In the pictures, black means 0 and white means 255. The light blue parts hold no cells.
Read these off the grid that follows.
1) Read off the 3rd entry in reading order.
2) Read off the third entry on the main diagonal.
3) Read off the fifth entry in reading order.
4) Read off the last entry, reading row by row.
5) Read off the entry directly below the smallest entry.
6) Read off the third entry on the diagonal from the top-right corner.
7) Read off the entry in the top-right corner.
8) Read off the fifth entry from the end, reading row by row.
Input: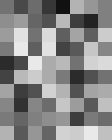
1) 108
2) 114
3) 17
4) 192
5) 185
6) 164
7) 128
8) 101

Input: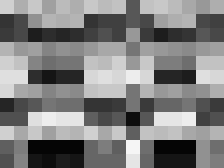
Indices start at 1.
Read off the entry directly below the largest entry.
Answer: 229
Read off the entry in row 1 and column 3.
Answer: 200
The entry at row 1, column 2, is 174
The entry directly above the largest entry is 95
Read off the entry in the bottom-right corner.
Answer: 125
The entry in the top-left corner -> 208
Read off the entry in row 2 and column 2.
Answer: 72
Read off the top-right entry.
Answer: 174
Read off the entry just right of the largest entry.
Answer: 110
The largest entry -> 245
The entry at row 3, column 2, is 72
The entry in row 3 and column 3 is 29
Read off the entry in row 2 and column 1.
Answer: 52
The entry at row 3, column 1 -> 58
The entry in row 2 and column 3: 145
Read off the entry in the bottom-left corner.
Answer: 80

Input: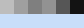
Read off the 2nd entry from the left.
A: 159
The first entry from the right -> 19
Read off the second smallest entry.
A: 86

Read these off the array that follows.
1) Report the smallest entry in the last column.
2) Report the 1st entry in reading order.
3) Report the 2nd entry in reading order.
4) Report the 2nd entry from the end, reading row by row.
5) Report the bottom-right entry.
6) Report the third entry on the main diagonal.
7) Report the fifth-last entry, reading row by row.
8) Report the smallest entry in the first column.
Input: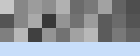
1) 78
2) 199
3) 135
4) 121
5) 99
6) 64
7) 162
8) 84

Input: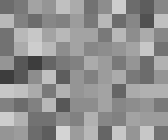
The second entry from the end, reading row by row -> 199
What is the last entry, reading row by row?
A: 114
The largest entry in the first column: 205
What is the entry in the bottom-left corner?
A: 149
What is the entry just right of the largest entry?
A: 156
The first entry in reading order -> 108
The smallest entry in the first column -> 61
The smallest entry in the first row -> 93
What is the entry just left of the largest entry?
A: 93
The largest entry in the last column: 192
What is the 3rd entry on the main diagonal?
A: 199
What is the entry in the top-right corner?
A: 135
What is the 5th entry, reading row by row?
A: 192
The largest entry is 212
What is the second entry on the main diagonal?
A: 129
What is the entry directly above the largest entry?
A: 141
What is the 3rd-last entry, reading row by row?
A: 149

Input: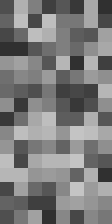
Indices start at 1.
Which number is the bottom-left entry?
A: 79
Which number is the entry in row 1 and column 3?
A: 127
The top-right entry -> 48
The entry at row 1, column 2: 176
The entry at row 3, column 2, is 105
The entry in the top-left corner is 79
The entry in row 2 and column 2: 190
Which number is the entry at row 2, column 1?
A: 99
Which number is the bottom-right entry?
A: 119
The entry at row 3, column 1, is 71

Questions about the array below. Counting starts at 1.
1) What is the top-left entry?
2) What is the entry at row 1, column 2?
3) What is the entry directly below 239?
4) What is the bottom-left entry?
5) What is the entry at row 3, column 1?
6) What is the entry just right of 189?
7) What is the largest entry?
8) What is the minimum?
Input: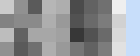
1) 203
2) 145
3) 209
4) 145
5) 189
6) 98
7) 239
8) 55

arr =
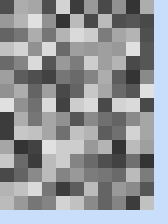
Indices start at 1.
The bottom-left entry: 187
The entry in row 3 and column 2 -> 118
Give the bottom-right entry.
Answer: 193
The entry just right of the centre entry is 218
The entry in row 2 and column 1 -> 153
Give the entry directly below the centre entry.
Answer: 86
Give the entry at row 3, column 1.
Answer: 100
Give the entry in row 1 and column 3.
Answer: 166
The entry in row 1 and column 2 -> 173
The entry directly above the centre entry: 100
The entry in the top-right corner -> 173
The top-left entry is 79
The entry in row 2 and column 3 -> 224
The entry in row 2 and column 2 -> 180

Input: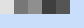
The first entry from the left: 225
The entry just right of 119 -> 143
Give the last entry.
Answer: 85
